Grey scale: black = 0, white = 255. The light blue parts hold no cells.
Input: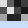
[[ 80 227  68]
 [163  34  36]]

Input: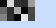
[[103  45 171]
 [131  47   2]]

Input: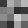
[[122 136  47]
 [141 117 205]]

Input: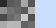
[[143 114 104]
 [ 74 104 120]]

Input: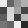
[[ 69 212 161]
 [ 94 217  60]]

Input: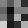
[[ 99  15 124]
 [120  38 176]]
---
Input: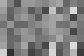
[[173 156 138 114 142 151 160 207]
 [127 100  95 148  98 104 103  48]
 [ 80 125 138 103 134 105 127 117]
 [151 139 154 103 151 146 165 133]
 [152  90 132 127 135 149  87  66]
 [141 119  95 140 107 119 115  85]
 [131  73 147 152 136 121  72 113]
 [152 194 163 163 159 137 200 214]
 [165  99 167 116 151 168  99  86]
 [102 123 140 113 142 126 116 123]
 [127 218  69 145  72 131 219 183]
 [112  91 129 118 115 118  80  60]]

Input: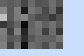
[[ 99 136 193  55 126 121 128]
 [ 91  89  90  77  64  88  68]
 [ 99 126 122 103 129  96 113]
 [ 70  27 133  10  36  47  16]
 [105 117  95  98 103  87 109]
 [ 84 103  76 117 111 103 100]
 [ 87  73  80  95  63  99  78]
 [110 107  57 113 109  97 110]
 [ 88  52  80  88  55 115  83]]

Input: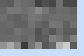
[[ 95 104 110 104 103 105 147]
 [ 92 118 101 106 100 107 168]
 [115 118  95  98 115 109 138]
 [107 111 104  97 107 102  59]
 [104 117 118 114 105 110 116]
 [ 66 136 115 102  82  87 146]
 [ 79 118 106  93 100  93  86]
 [ 71  99 110 118  87 127 103]
 [111 109 110 116 107 119 182]
 [ 72 106 110  96  92 100 203]
 [ 72  98 104 110  91 125  89]]

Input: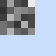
[[ 67  49  61 114 115]
 [160  96 182  96 178]
 [ 77 141 133  53 103]
 [ 63 133  59 177  88]
 [235 118  70  71 138]]

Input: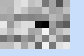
[[180 183 161 232 212 114 190]
 [181 176 166 153 183 140 188]
 [214 216 127 201 216 101 217]
 [225 196 137 221 222 151 165]
 [192 170 131 220 164 129 210]
 [202 167 138  12 172 191 100]
 [119 198 141   1 244 126 241]
 [163 161 184 159 146 205 121]
 [ 84 166 171 109 185 145 223]
 [172 191 139  91 206 116 234]]

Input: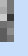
[[182 169 203 112  93  93]
 [118 118  55 121 140 115]]

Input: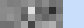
[[137 139 137 114]
 [126 141 148 113]
 [128 134 136 130]
 [139 110  93 166]
 [149 224 165  69]
 [119  95 120 150]
 [138 108 101 164]
 [113  45 115 175]
 [120 112 139 125]]
